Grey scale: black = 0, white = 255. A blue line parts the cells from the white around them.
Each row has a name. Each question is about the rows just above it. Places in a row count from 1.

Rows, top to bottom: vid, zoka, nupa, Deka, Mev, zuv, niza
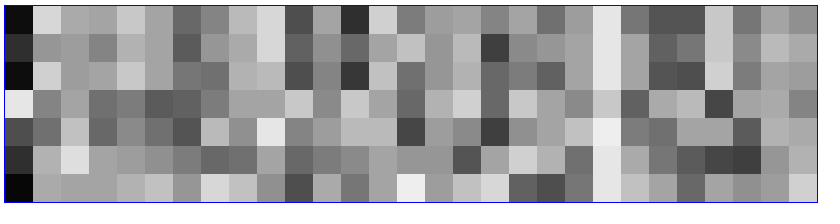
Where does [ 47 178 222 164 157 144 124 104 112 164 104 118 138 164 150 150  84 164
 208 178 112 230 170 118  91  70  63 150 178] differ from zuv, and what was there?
12, [124]
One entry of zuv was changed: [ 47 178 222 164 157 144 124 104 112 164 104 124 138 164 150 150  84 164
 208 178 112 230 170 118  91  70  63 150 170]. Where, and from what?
29, [178]
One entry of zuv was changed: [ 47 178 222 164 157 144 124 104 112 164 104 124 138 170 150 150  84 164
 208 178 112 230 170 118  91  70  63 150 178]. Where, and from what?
14, [164]
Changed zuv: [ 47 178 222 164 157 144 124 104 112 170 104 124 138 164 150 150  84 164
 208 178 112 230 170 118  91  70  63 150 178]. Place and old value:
10, [164]
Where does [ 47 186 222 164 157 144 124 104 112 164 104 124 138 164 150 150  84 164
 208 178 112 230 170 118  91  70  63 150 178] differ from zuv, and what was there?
2, [178]
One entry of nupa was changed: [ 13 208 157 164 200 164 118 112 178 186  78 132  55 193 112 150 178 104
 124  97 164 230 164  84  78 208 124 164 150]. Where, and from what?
29, [157]
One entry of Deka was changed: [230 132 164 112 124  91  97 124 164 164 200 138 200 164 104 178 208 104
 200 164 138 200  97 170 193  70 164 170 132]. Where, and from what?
25, [186]

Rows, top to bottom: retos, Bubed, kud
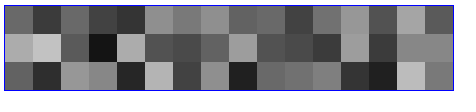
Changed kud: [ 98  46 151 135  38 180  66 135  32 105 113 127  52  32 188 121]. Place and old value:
8, [143]
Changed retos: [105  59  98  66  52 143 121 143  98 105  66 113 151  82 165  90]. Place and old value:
3, [105]
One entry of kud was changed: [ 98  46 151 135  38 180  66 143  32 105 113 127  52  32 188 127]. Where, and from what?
16, [121]
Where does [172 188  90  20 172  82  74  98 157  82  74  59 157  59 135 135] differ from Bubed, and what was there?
2, [194]

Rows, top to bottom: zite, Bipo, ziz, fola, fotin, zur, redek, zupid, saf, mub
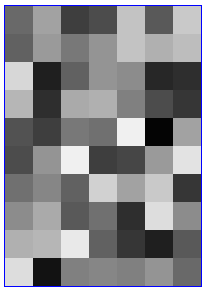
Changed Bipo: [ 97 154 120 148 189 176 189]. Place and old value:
5, [195]
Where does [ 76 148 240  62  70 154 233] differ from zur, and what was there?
7, [227]
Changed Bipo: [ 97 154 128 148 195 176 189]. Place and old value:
3, [120]
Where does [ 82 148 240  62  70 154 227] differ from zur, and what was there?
1, [76]
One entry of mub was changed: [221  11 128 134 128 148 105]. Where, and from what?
2, [18]

